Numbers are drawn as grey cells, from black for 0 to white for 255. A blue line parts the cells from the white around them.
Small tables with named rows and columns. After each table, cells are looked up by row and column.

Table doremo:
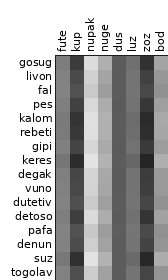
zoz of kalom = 43
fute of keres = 118
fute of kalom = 122
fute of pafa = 131
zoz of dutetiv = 70
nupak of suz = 226
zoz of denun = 67

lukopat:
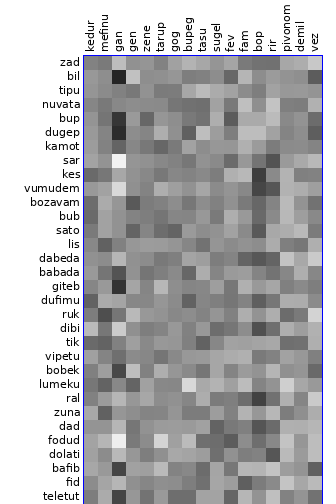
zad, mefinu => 122
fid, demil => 167
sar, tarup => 136
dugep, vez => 94
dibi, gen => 144
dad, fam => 128
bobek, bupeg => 138
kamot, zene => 120
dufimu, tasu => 134
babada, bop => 132
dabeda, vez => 202
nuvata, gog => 118
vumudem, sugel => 139
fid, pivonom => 196
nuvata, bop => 143
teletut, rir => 191
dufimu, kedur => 98
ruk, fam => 174
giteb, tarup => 183

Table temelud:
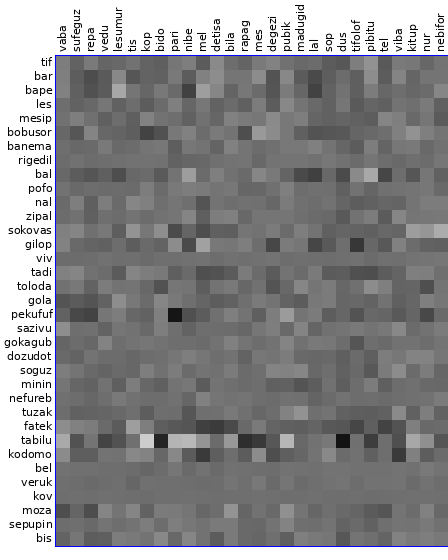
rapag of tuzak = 112
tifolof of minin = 109
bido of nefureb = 109
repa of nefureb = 103
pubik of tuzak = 130
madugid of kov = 110
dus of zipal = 89
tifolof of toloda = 112
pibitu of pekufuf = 104
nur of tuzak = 126
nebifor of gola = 118
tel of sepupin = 111
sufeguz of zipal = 113
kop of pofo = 125
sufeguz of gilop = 105
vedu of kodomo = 115
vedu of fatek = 106
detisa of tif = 138
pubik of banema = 120

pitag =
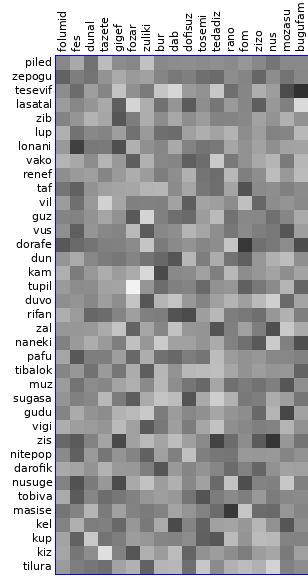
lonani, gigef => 79
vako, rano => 121
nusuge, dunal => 123
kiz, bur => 155
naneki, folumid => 129
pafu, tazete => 126
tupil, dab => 128
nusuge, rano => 194
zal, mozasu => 201
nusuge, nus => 128

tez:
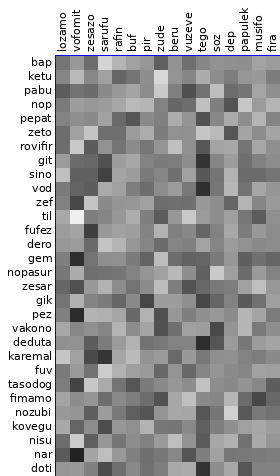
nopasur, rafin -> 117
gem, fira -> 102
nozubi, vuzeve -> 166
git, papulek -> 111
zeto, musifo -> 141
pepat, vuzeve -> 148
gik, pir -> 70
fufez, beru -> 128
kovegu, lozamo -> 168
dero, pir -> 134
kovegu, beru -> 117
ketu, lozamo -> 134
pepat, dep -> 170
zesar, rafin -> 140
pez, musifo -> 164
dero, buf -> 150

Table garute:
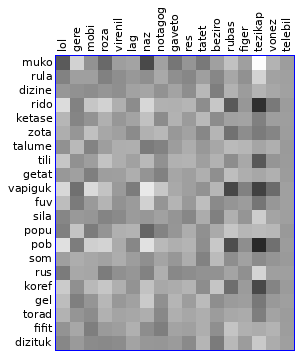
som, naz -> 143
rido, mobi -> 198
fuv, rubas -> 149
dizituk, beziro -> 123
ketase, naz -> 193
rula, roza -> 129
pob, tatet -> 142
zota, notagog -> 184
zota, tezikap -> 123
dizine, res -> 142
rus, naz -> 130
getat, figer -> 174
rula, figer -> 145
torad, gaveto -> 175
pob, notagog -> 185
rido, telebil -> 156
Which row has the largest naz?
vapiguk

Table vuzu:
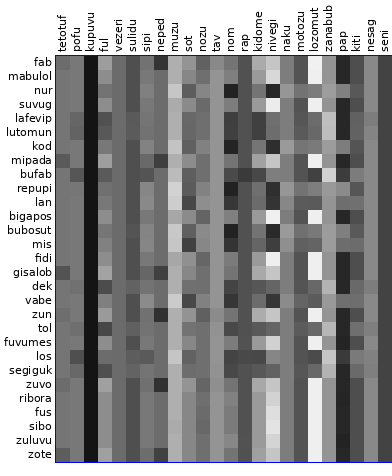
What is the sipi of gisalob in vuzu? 102
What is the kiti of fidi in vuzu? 78
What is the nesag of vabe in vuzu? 137
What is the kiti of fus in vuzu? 78
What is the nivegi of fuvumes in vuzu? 209
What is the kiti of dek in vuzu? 105
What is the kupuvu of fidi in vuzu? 20
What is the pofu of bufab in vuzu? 86
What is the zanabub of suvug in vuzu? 147
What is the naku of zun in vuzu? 125

